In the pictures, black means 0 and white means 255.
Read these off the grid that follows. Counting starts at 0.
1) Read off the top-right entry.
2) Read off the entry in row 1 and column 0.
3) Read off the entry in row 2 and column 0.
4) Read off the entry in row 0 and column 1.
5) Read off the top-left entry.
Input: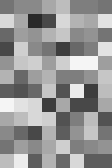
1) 116
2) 216
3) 104
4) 137
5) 116
